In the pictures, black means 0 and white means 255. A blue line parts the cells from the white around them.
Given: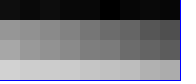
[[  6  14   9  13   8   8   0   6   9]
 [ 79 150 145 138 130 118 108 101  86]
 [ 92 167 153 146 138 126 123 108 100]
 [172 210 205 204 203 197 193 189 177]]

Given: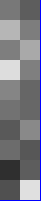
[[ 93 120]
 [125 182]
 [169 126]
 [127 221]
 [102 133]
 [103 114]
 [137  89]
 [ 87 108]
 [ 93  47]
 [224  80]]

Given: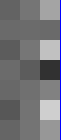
[[164  99 117]
 [106 106 107]
 [193  92 118]
 [ 49 107  92]
 [129 104 112]
 [207  87 115]
 [151 101 116]]

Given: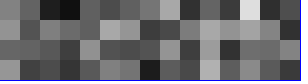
[[ 78 130  99  30  16  96  76  96 117 168  49 100  59 222  47]
 [ 49 147  83 127 107  95 168 149  61  73 124 168 147 163 132]
 [131 102  99  88  63 145  82  76  83 148  62 156  50 110 107]
 [ 58 150  65  76  53  89 128 116  28  92  73 177  93 138  90]]

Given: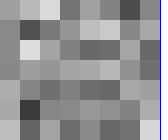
[[135 159 185 217 115 160 131  77]
 [168 137  81 122 150 189 201 136]
 [105 138 220 163 129 105 109 165]
 [111 136 157 149 163 169 183 145]
 [159 172 133 112 128 109 104 168]
 [172 169  59 134 138 151 144 131]
 [213 190  99 163 108 138 104 114]]

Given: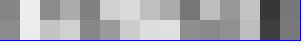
[[119 133 238 139 171 128 208 219 191 170 118 190 152 194  55]
 [121 139 236 195 208 135 155 204 221 224 143 138 145 189  62]]

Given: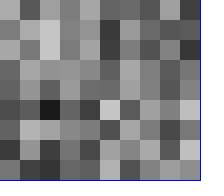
[[ 63 171  88 159 125 166 100 105  84 159]
 [ 90 125 171 197 129 147  58 153 105  86]
 [ 54 167 121 197 123 163  62 125  82 129]
 [117 103 165 146 149 136  95 167 126  90]
 [130  98 148  95 154 109 106 160 128  86]
 [190  77  92  26 100  63 197  90 160 128]
 [120  98 179 162 136 124  80 165 123  73]
 [191  59 148  62 116  72 161 132 169  88]
 [141 117  65  53 102  95 177  81 130 156]]

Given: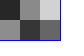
[[210  39 138]
 [102 141  54]]
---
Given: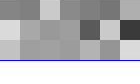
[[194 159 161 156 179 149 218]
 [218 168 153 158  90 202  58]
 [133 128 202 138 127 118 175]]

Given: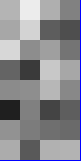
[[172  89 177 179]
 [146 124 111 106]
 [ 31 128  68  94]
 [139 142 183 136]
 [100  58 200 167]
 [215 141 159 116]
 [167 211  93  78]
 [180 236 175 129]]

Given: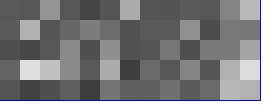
[[ 84  66  79  94  62 117  96  95 112  91 105 183 178]
 [100 222 192 138  89 172  62 106  86 131  85 176 220]
 [ 79  72  87 137  79 143  82  84 118  79 121 122 164]
 [ 91 177  85 102 125 109  81  90  90 144  77 120 118]
 [ 88  86 148  86  68  85 172  84  83  89  87 131 185]]

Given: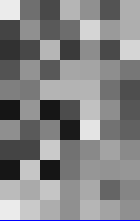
[[235 201 173 144 181 163 144]
 [187 170 197 145 169 101 133]
 [ 22 198  21 116 150 147 150]
 [ 68  69 202 114 137 163 138]
 [143  90 130  26 228 114  97]
 [ 21 150  22  76 193 142  86]
 [127 121 180 179 180 113  78]
 [ 83 147  88 166 164 142 119]
 [ 49  72 182  58 141  73 213]
 [ 68 144  89 109 213 154 174]
 [235 111  73 181 144  83 175]]

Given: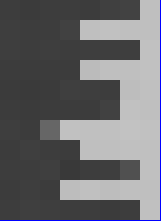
[[ 61  63  62  61  61  59  61 192]
 [ 60  62  60 189 192 189 191 191]
 [ 61  61  63  57  61  62  80 192]
 [ 60  63  61  60 191 191 192 192]
 [ 62  60 102 193 192 192 194 193]
 [ 60  59  60  60  60  65 193 191]
 [ 59  58  59  63  62  61 189 192]
 [ 60  60  60  60 187 191 191 193]
 [ 62  61  62  61  62  62  62 193]
 [ 62  61  61  65 191 193 191 191]
 [ 61  59  61  61  60  64  66 191]]

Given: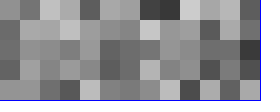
[[148 149 111  88 188 129 122 140 188  76 172  97 169]
 [ 99 160 133 154 136  93 108 180 131 143  81 123  80]
 [110 145 140 126 153  99 109 117 149 139 110 111  58]
 [107 169 166 191 157 141 133 198 151 158  90 170 112]
 [145 116 192 171  93 168 159  66  56 204 167 183  93]]

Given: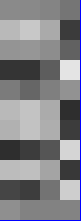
[[143 130 130 131]
 [ 69  61 115 206]
 [188 191 164  56]
 [ 46  60  85 213]
 [177 194 174  60]
 [185 195 171  46]
 [123 102 127 146]
 [ 52  52  93 228]
 [148 150 141  97]
 [185 200 170  59]
 [138 137 132 117]]
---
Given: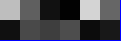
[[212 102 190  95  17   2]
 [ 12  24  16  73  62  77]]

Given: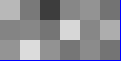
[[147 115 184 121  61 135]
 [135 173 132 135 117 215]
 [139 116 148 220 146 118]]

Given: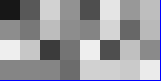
[[152 190  23  88 210 146  78 229]
 [103 185 141 120 189 141 132 213]
 [192 138 238 199  59 116 238  78]
 [202 235 133 134 133 108 209 208]]

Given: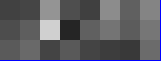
[[ 96 132  65  69 148  78  64 140]
 [ 92 118  77  94 208  37  96 116]
 [ 57 107  90 105  68  89  68  61]]

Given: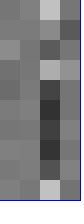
[[193 118 118 128]
 [138  90 123 123]
 [ 91 118 140 118]
 [173 146 113 119]
 [ 68 117 108 122]
 [ 50 117 123 127]
 [ 64 128 118 120]
 [ 52 118 128 126]
 [ 82 129 121 125]
 [193 115 127 120]]

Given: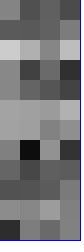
[[ 96  75 132  80]
 [ 97 124  90  89]
 [134 189 204 176]
 [106  48 136  65]
 [ 85  67 135 100]
 [155 177 163 160]
 [130 143 162 159]
 [146  51 128  13]
 [ 95  92 101  71]
 [ 91 122  82  83]
 [156 128 140 135]
 [106 129  45 125]]

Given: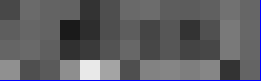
[[113 102  72 106  99  98  51  78 105 108  93  92  96]
 [121 103  94 102  99  26  45  78  93  69  86  51  80]
 [121 102 101 105  95  48  58  83 103  71  86  68  71]
 [ 51 100 144  79  90 142 233 164  79 130 133 126 134]]

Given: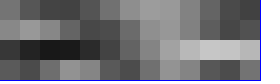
[[ 74  65 116  86  68  66  84 113 142 156 153 130 100]
 [ 71  81 136 152 135 100  72  76 107 143 151 129  93]
 [196 183  55  35  24  26  43  67  99 132 162 184 198]
 [ 76 115  90  75 110 146 133  89  76 112 147 132  87]]
